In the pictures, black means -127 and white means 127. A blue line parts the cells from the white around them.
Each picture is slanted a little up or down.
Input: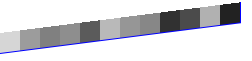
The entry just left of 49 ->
-52
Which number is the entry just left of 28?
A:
86

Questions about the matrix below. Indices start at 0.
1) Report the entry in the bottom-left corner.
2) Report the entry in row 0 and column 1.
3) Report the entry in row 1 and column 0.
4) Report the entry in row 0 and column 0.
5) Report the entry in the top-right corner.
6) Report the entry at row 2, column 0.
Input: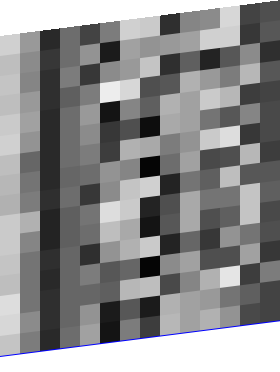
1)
68
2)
25
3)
62
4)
80
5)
-48
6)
68

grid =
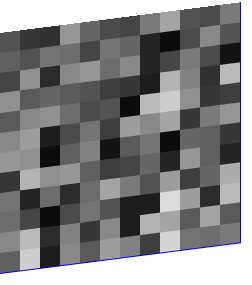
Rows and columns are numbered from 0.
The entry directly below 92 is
36
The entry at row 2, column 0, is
-58
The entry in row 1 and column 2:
-11
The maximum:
92
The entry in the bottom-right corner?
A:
-5
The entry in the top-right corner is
-5
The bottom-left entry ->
-31
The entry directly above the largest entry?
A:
29
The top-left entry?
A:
-44
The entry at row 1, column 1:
-44
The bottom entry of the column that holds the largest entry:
84
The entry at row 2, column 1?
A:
16
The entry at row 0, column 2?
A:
-78
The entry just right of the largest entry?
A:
29
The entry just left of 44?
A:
-25
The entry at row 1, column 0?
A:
-31

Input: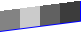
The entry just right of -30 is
-67
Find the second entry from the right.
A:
-30
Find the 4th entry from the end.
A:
3

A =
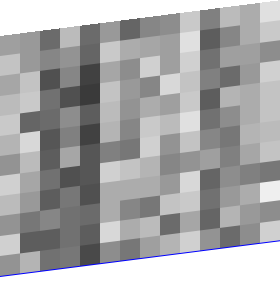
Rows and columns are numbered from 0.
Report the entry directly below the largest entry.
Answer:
13
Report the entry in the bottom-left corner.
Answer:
19
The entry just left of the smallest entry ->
-47
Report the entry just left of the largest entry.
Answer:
44
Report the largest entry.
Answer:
111
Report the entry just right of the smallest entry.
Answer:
67
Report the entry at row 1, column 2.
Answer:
6
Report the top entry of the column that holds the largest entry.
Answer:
96
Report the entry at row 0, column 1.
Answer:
25
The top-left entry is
31
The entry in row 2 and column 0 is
38
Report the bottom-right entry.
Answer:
80
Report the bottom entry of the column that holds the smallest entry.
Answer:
-54
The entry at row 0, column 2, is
-20
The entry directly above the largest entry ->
-8
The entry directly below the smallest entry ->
-34
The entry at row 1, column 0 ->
67
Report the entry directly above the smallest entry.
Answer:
-62

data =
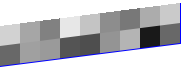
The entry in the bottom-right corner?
-23
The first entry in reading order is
82
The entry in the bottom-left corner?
-23
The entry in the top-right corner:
74
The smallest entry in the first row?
-7
